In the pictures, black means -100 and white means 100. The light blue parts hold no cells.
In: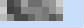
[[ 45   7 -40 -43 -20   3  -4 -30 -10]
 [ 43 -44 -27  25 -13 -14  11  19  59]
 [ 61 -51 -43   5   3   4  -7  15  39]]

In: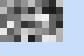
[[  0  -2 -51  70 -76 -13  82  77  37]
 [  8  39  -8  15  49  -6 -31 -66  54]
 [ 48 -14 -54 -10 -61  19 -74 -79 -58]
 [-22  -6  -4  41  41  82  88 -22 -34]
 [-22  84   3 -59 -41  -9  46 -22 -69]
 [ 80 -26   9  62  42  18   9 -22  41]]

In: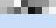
[[ 43  12 -24  35 -87 -55  62  91]
 [ 52  51  95 -39   7  12  16  56]]

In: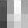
[[-51  39  64  51]
 [-32  26  98  27]
 [-39  26  93  33]
 [-39  53  79  50]]

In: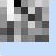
[[  5 -26  57  -1   6 -39 -33]
 [ 62  92 -98  13  35  65  48]
 [ 25  95   3 -64  60 -28  28]
 [ 14  88  70  12 -59 -31  37]
 [ 15 -39  20  -3  62   0 -35]
 [-30 -54  26 -18  20  21   6]]

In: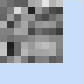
[[-22   5  33  -1 -38  -2   1 -27 -18]
 [ -2 -16 -26 -26  31  38  78  40  54]
 [-16  -2  70  29 -74  19 -12 -41 -49]
 [-20  22 -22  19  19 -27 -41 -15   2]
 [ 39 -52   5  30 -10  16  23  16 -17]
 [  1   2  32  27 -44 -12 -26 -33 -53]
 [ -1 -12  -4  -1   8  20  19   6   4]
 [ 49 -76 -17  33  20  40  48  38   4]
 [ 54 -69 -17  44  25  28  30  35  -3]]

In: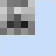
[[-11  20  -8  14  -5]
 [ 35  -5  -8 -16  54]
 [ 59  12  66  48  45]
 [ 47  -2 -31  23  28]
 [ 14 -60 -42 -78  -2]]
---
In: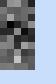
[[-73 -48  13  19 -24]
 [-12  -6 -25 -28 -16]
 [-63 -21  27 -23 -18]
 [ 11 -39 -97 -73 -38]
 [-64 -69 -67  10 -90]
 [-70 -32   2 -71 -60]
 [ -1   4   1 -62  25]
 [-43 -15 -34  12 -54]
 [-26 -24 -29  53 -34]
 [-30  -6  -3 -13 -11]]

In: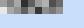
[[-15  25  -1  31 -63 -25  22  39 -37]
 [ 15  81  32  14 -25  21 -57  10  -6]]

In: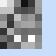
[[ 27  89  62  -1 -86 -54]
 [ 22  52  52 -33 -42 -33]
 [-23   4 -45  51   8  20]
 [  5  28 -58  17  29  30]
 [-13 -59  38  -8 -18 -11]
 [  9 -13 -35  90 -11  99]
 [ 15 -71 -12 -18  42  40]]

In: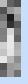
[[-38  47 -23]
 [ 35 -36  19]
 [ 19  -8 -78]
 [-30  11 -61]
 [-10  -1  66]
 [-23   1  80]
 [ 37  63  82]
 [ 43  54  78]
 [ 10  81  43]
 [ 26 -33  21]
 [-11 -17  23]]

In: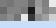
[[ 83  -3  -8   2   2 -19  20   0]
 [ 18 -18   3   3  -6 -81  29   4]
 [ 62   0  11  -9  81 -56  10  25]]

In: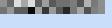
[[ 11  14 -19  73  30  73 -26  24 -30 -12 -12  -3 -34  40  -5]
 [ 10 -10  17 -28 -28 -94  28 -58  19 -32 -70  -6  29 -36   0]]
